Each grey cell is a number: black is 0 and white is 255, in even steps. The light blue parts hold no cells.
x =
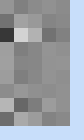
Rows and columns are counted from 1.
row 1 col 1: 149
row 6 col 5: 143
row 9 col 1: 109
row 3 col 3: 178
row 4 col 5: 144
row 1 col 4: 145
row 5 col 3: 135
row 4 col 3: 135
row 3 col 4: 114
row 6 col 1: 157
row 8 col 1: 182
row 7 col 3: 144
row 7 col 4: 141
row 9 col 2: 169

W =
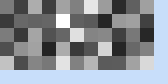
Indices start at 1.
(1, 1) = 123
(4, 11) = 130
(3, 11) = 39
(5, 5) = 227
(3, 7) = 132
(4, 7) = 83
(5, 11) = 217
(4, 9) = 38
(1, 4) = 62
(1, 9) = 43
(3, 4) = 82
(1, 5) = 162
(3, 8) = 136
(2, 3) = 99
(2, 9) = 154

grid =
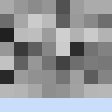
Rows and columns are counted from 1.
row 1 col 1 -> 170
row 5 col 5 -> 66
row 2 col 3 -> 203
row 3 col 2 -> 187
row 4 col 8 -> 130
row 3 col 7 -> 202
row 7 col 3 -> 167
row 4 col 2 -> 58
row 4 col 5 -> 204
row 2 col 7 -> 137
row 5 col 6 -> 110
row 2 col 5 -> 95
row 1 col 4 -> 149
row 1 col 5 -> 81
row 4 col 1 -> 151
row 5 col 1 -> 194

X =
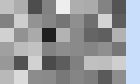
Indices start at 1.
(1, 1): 193
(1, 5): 238
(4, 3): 194
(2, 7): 111
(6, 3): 140
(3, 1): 209
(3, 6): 138
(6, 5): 120
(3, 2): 146
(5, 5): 93
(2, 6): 143
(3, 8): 95
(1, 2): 173
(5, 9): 207

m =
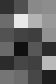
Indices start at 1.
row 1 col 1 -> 48
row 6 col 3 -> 71
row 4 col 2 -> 16
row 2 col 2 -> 232
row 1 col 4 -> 141
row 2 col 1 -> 108
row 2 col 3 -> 179

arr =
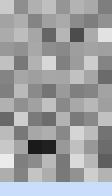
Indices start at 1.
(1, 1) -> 203
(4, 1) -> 152
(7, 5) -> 154
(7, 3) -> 138
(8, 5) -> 137
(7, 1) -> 127
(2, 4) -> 160
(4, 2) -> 145
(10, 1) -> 187
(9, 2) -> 206
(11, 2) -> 165
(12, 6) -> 218
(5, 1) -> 193
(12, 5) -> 120
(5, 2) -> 120
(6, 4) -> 167
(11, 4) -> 32
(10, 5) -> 136
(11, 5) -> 153
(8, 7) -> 184
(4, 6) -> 158
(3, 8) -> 226
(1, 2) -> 142
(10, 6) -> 213
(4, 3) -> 168
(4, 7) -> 163
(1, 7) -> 169
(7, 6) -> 127
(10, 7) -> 188
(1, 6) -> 179
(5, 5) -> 128
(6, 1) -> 132
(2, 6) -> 139

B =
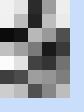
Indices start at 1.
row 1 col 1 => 241
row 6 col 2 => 76
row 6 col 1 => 62
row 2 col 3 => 35
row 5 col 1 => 252
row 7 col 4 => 135
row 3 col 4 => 153
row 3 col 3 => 184
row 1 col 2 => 227
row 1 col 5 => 238
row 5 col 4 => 52

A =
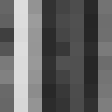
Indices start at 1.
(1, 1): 102
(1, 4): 50
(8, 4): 44
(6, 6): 80
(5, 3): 153
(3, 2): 217
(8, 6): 75
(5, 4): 49
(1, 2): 221
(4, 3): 150
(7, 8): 119
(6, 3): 148
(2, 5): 74
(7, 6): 76
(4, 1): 85
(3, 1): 63
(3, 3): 151
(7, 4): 40

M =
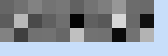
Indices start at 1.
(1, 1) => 102
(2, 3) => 74
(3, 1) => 130
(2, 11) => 16
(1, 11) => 106
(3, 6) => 192
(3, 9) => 10
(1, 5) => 119
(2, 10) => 105
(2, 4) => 96

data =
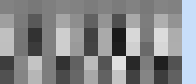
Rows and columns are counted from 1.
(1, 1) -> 130
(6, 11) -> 133
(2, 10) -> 169
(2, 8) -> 148
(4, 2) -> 117
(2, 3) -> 89
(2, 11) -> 125
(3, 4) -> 128
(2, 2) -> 123
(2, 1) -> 159
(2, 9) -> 79
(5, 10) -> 40
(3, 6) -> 158
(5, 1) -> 61
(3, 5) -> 206
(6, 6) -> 103
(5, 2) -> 135
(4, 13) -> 174
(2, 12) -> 175
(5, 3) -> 196
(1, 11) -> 121
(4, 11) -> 105
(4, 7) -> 68
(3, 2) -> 118
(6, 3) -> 182

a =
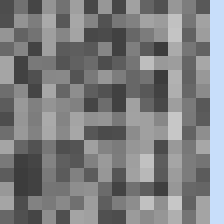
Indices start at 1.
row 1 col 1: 77
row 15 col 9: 125
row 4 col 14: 118
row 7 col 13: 175
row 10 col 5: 137
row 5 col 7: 107
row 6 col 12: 60
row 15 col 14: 98
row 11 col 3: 82
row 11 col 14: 120
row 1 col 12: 81
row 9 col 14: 121
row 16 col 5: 79
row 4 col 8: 134
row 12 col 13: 165
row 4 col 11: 91
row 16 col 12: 150
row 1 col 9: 71
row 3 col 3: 115
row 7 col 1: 110
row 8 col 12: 72
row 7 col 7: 94
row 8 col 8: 109
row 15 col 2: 77
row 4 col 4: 159
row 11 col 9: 123
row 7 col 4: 167
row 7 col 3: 69
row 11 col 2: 102
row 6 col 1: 165
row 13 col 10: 161
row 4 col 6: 94
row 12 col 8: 154
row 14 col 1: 152
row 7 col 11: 88
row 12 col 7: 129
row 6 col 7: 122
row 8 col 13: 158
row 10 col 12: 153
